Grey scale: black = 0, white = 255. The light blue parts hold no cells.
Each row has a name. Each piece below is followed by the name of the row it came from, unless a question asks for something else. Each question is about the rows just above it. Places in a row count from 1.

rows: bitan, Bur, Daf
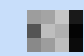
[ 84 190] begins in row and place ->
Bur, 1
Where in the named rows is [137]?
Daf, 1
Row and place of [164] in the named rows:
bitan, 2
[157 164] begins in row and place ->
bitan, 1
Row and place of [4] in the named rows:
Bur, 4
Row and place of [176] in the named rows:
Bur, 3
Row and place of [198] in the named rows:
bitan, 3

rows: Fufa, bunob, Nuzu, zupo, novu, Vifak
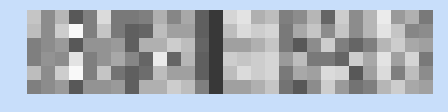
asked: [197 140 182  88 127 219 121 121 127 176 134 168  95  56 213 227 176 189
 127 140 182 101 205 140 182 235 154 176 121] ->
Fufa
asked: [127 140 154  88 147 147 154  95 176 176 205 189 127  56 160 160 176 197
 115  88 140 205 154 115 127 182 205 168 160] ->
Vifak
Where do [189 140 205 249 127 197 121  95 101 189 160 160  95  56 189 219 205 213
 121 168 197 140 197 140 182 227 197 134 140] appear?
bunob
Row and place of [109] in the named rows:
novu, 9

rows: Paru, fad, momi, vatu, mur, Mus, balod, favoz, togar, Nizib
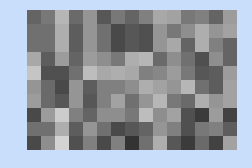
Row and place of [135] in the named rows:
mur, 10
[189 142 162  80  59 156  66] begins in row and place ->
favoz, 9
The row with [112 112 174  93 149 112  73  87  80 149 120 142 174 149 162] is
fad

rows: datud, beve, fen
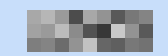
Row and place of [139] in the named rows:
beve, 4
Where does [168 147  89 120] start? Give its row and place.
datud, 5
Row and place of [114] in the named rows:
fen, 9

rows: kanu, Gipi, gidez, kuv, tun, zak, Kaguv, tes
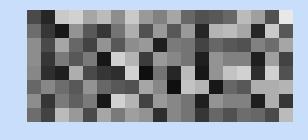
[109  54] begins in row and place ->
Gipi, 1
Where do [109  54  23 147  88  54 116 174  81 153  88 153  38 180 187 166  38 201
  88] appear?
Gipi
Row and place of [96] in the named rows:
Kaguv, 4
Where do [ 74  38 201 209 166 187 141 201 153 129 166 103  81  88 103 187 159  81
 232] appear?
kanu
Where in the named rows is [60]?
kuv, 9

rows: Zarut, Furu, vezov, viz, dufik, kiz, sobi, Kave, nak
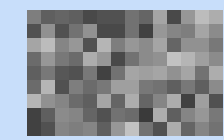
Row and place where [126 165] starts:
Furu, 12
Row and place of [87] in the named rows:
dufik, 3
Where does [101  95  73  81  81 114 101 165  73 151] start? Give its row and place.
Zarut, 3

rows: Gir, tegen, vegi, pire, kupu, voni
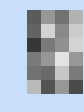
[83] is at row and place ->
voni, 2
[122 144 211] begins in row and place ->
vegi, 2
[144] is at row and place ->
vegi, 3

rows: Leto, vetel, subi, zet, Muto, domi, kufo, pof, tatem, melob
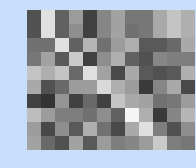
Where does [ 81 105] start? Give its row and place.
domi, 2
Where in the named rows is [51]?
kufo, 2
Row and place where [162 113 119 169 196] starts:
vetel, 7
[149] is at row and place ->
kufo, 3
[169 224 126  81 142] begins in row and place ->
tatem, 8
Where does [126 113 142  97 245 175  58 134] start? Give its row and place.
pof, 4
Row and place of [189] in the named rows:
pof, 1

